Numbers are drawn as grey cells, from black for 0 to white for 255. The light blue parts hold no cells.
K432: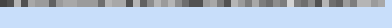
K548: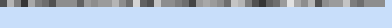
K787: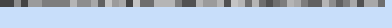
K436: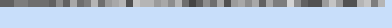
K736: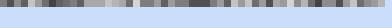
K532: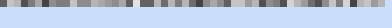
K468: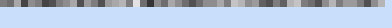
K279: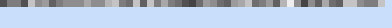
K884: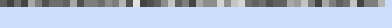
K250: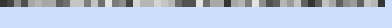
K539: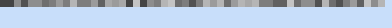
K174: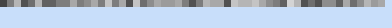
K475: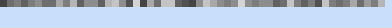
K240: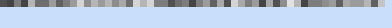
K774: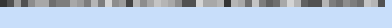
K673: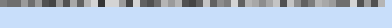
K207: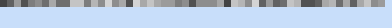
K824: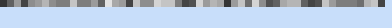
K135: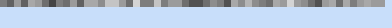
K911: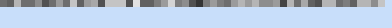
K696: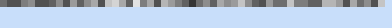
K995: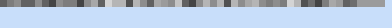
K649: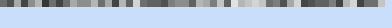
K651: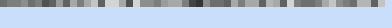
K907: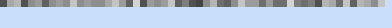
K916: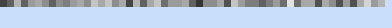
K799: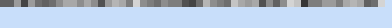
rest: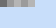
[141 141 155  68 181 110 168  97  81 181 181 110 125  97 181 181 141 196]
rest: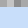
[ 68 181  97 168 196 110 155 155 168  97  53 141 141 168  81 196 155 125
 125  97 125 155 110 226 110 168 168  81 168 141  81 155  81 168 212 155
 181]
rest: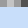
[ 81 181 196 125 181]
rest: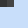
[141  81 168 181 168 168  97 110 196 196 125 196 110 226 125 141  68 212
 181 181 212 196 181 110  81  81 226 110 168 168  53 168 181 125 226 141
  81  97 181 155 196  97  53  97 196 168  97 141 155  97 196 181  53]
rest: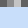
[125  68 168 141 141 212 141 196 212 110  97 110  81  97  97 168 155 196
 125  68 168 125  97 110 196  68 125 125 181]
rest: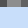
[168 110 141 181 155 168]
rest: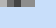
[ 81 155 196 110 141 155 181]

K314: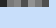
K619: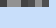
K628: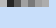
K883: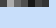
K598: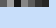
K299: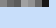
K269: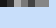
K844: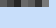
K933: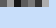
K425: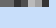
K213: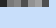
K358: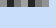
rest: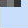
[173]
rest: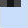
[52]

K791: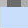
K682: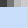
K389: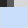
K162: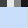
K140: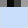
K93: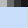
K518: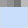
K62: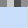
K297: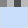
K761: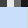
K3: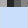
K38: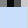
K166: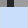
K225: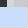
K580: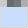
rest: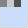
[144]
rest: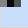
[202]

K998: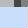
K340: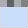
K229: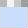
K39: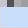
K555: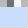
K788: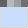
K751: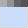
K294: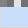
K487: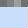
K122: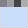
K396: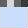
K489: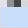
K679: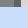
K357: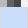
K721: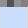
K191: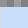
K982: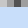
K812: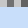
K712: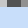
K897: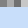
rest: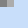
[113 199]
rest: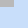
[ 70 129]
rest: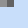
[83]
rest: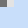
[113]

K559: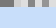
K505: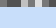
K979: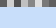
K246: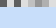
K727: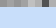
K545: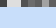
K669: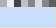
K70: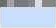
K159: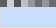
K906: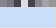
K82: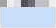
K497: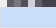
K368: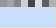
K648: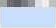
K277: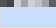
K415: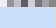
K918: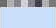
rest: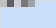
[134]
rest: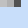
[176]
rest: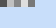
[95]
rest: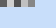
[222 120  95]
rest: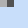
[176]
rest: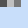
[222 120  82]

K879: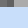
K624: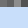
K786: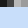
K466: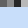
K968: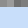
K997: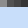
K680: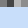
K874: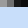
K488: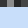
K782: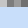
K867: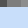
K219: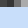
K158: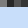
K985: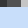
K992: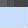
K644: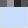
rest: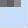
[82]
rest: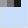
[12]
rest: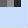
[184]
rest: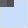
[69 69]
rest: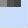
[53]
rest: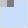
[155 112]
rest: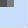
[125 141]

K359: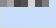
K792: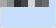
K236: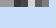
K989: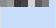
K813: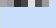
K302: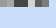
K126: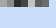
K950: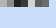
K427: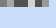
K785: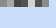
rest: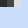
[ 82 154]
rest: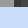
[211  94 124]

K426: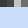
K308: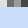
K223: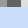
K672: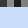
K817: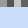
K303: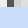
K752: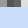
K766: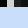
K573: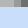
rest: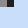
[127]
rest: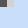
[223]
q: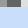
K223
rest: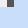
[210 223]
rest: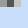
[99]
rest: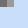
[71]

